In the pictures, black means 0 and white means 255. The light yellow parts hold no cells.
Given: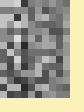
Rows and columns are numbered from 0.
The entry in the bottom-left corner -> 181
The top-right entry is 111
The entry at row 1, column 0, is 125
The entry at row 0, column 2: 209
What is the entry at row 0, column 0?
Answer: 195
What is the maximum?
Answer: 223
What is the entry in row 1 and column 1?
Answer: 125
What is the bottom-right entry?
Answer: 125
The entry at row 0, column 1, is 195
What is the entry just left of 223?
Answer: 138
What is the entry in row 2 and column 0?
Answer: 195
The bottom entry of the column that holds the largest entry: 82
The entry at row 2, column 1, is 195
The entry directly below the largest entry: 166
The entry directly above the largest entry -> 125
